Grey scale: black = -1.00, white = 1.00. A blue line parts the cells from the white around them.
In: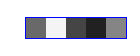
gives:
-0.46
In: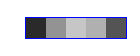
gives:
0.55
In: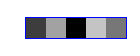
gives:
-0.99
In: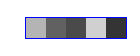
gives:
-0.42
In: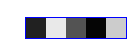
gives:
-0.35
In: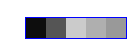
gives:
0.59
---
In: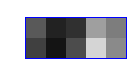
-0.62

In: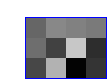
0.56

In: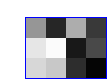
-0.81

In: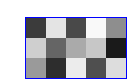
0.33

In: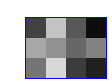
-0.19

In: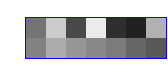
-0.43

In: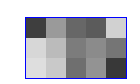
-0.03

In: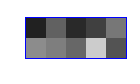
-0.68
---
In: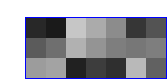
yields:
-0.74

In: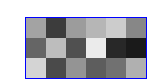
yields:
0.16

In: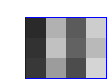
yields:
-0.40

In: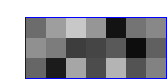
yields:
0.30

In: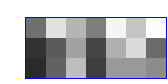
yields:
0.48

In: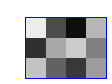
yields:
-0.56

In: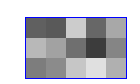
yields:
0.55

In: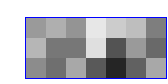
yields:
0.32

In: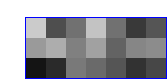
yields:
-0.05

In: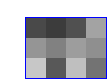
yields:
0.50
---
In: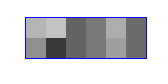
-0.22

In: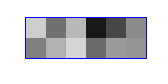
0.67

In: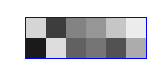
-0.24

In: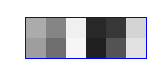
0.93

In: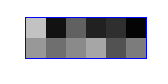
0.08

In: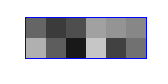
-0.81

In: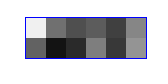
-0.67

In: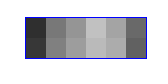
0.23

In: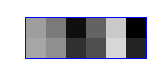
-0.62
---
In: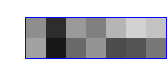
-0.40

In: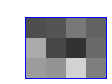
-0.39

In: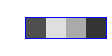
0.33

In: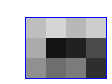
-0.64

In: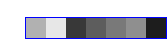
-0.27

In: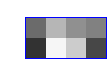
-0.16

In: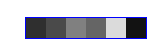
-0.42

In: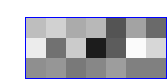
-0.28

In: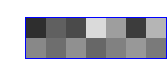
-0.42

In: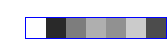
-0.02
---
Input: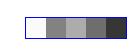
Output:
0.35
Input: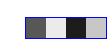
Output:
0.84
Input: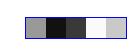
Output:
-0.55
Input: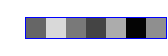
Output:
0.35
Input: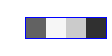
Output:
0.93
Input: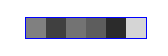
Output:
-0.27
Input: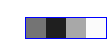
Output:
-0.76
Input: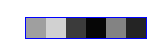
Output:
-0.95
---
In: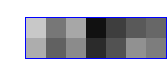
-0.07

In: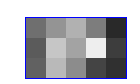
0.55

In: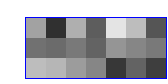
-0.16

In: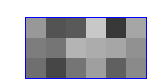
-0.08

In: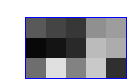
-0.84

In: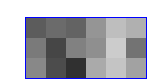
-0.45

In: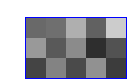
-0.30

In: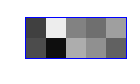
0.86
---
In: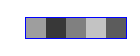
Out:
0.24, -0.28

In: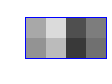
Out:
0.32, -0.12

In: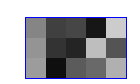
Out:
0.04, 0.38

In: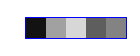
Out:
-0.86, 0.03

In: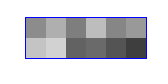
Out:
0.10, -0.51

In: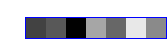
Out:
-0.48, 0.08

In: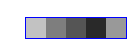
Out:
0.52, 0.20

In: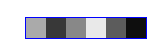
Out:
0.33, -0.89

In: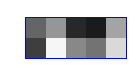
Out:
-0.21, 0.70
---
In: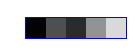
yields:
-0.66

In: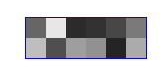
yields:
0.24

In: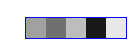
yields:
0.48

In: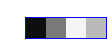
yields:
0.91

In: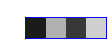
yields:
-0.56

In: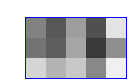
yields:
0.57

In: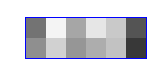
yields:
0.18
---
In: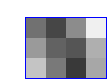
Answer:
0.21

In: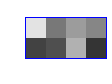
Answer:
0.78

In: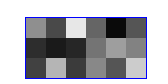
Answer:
-0.65

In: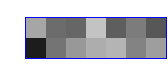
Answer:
0.30

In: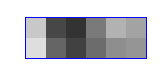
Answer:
0.57

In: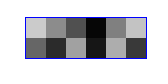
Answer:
0.59
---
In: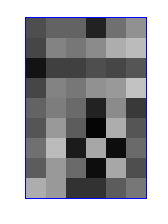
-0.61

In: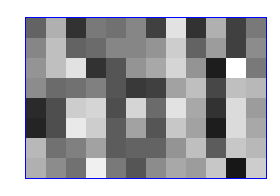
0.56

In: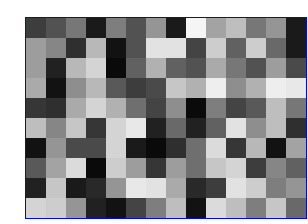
-0.01

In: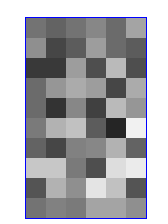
0.29

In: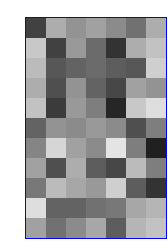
-0.27

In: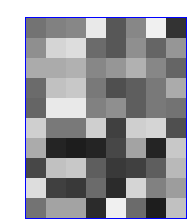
-0.16
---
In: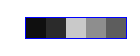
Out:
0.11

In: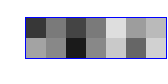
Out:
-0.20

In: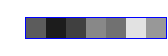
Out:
0.77

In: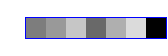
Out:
0.72

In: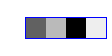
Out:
-1.00

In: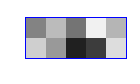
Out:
-0.53

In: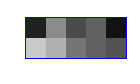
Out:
-0.24
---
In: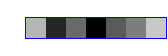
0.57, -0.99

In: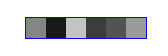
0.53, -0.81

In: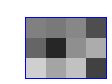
0.62, -0.70

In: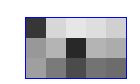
0.80, -0.69

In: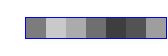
0.58, -0.51

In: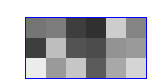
0.85, -0.62

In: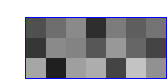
0.53, -0.76

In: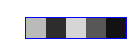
0.68, -0.86

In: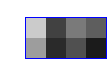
0.59, -0.79

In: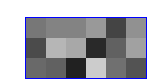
0.60, -0.74
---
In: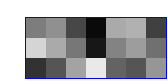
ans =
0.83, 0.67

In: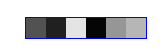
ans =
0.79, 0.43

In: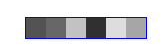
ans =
0.73, 0.52

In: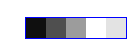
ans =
1.00, 0.78

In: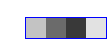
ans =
0.77, 0.53

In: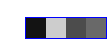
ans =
0.61, -0.18

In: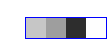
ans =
0.99, 0.55
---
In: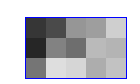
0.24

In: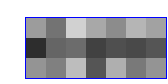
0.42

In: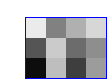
0.38

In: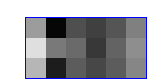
-0.33

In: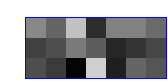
0.01

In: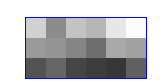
0.81

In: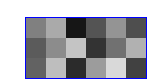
0.16

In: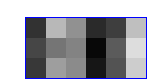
-0.51
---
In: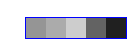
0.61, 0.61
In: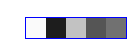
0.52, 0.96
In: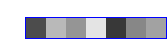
0.79, 0.79
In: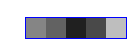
-0.75, 0.49
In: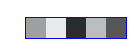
-0.66, 0.83
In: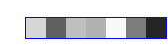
0.39, 0.95
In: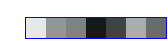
-0.81, 0.82
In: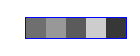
-0.29, 0.61
